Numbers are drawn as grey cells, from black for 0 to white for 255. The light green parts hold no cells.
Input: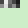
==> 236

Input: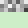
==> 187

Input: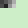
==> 89

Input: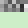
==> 152

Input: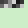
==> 79

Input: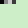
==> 136

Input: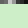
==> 110
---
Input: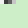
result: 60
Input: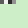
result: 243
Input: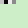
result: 10
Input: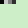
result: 200
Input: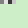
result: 229
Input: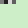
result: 34
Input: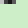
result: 64
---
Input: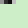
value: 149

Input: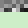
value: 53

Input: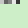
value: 129

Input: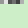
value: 111

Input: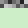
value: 74

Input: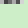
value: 108

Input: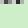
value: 144

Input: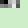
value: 84

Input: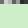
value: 96

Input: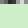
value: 98
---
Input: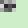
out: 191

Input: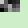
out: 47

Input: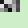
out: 70

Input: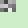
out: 166

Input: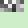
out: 92

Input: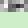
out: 122

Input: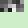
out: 154

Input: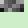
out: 156
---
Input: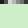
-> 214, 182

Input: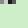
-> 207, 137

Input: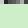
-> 203, 172

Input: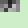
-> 192, 179

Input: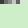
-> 224, 196

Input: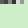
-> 218, 152

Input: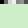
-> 239, 212

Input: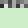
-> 227, 197
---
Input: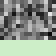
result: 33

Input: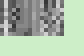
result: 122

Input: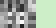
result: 165

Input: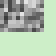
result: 144

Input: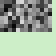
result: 64

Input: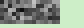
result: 112

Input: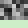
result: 65

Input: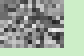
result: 167

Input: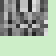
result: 101
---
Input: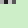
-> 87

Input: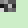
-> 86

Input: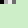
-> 109

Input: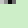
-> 105

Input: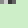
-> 98

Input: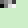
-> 62

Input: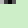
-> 87

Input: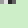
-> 97
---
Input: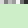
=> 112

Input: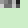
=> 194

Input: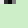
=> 9

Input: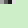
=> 26

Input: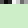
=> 109

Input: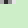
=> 144

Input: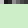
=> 73

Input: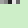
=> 230

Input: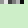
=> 177
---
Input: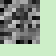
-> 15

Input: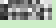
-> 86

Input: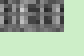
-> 122

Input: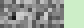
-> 162

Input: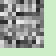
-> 187
